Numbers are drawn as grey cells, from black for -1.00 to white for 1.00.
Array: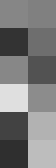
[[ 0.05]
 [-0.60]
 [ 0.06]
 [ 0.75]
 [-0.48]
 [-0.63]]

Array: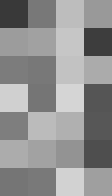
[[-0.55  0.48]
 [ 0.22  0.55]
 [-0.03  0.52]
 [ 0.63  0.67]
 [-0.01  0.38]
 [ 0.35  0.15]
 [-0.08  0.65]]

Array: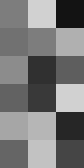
[[-0.02 -0.85]
 [-0.11  0.38]
 [ 0.10 -0.26]
 [-0.23  0.64]
 [ 0.30 -0.70]
 [-0.21 -0.46]]

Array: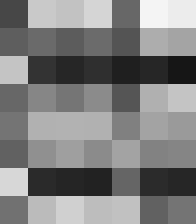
[[-0.44  0.52 -0.19  0.85]
 [-0.26 -0.28 -0.34  0.29]
 [ 0.54 -0.70 -0.76 -0.83]
 [-0.19 -0.08 -0.33  0.54]
 [-0.09  0.40  0.00  0.21]
 [-0.24  0.25  0.28  0.04]
 [ 0.69 -0.71 -0.21 -0.70]
 [-0.11  0.63  0.51 -0.09]]

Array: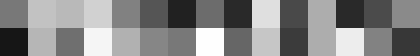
[[-0.06  0.45  0.01 -0.74 -0.68 -0.43 -0.68  0.08]
 [-0.83 -0.13  0.39 -0.06 -0.20 -0.54  0.86 -0.57]]

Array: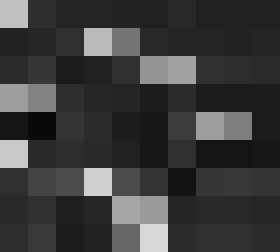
[[ 0.51 -0.72 -0.74 -0.69 -0.75]
 [-0.73 -0.63 -0.09 -0.72 -0.74]
 [-0.67 -0.79 -0.63  0.26 -0.65]
 [ 0.23 -0.64 -0.72 -0.66 -0.79]
 [-0.84 -0.60 -0.78 -0.53 -0.01]
 [ 0.57 -0.65 -0.75 -0.63 -0.84]
 [-0.63 -0.41 -0.41 -0.85 -0.56]
 [-0.68 -0.76  0.30 -0.72 -0.69]
 [-0.64 -0.78 -0.20 -0.66 -0.63]]
